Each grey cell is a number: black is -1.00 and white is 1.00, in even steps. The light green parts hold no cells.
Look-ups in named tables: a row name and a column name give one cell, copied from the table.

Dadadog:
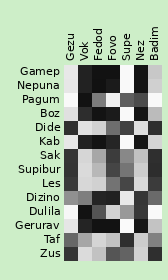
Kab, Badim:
0.66
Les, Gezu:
-0.55
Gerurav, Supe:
0.96
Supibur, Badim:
-0.65
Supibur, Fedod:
0.44
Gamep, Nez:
-0.84
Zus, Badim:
-0.63
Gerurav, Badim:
0.53
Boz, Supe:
0.95
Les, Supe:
-0.45
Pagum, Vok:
-0.86
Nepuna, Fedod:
-0.87
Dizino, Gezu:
0.13
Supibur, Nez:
0.61

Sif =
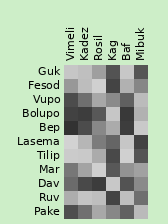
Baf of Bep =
-0.52
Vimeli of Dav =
-0.16
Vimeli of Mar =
-0.07
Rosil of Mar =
0.62
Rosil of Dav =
-0.53
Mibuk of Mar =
0.26
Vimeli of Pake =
-0.39
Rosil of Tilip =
0.34
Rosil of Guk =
0.25
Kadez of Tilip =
0.58
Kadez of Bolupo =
-0.52
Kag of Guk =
-0.35
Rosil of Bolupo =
-0.31
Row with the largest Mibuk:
Bep

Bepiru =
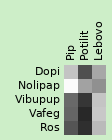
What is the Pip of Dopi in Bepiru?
0.53
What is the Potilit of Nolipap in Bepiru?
0.27
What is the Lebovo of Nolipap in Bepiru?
0.13
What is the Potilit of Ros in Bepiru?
-0.63
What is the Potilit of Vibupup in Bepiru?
-0.58
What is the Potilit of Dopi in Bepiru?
-0.38
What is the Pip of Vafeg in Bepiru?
-0.21
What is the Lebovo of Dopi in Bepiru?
0.31
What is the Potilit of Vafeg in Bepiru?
-0.69
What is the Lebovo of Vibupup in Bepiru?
0.54
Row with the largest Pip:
Nolipap

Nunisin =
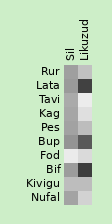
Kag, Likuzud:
0.75
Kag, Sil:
0.30
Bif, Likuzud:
-0.52
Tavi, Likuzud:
0.85
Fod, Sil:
0.84
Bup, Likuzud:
-0.30
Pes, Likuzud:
0.48
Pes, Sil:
0.27

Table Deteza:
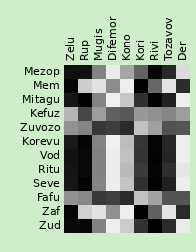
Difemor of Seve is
0.86
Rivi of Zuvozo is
0.25
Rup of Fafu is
0.06
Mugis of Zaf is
0.77
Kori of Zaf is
-0.99
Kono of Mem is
0.86
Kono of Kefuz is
-0.30
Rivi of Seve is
-0.99
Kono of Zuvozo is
-0.67
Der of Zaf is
-0.67
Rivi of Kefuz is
0.13
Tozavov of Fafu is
-0.34
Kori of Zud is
-0.61
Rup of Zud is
-0.95
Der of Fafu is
-0.34
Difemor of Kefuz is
-0.25
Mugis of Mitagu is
0.03
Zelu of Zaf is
-0.95
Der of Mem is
-0.65
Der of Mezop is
0.72

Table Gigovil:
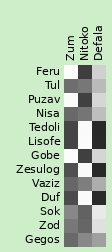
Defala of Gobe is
0.67
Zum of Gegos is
-0.18
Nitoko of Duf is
0.96
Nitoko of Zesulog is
0.95
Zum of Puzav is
0.97
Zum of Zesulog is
-0.37

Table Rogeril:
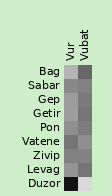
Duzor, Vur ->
-0.85
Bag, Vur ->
0.41
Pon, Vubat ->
-0.03
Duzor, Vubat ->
0.70
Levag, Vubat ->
-0.08
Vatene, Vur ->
-0.09
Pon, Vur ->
0.12
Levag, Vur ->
0.16
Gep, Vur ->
0.22
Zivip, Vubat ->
0.02
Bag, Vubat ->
-0.19
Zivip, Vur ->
0.01
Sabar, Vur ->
0.07
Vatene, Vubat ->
0.12
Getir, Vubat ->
-0.08
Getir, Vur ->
0.24
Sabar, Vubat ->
0.01

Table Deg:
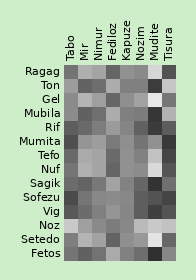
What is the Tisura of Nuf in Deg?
-0.33
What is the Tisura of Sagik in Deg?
-0.12
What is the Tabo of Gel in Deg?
0.09
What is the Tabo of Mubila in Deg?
0.10
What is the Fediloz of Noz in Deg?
-0.03
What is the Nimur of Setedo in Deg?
0.27
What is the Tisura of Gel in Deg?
-0.07
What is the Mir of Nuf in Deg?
0.38
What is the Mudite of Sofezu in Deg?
-0.35
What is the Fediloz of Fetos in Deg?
0.33
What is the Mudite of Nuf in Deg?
0.71
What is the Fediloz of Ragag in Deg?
-0.21
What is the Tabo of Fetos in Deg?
-0.08
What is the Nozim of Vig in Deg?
-0.26
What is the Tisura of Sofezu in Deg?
-0.46
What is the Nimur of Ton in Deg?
-0.14
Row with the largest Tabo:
Noz

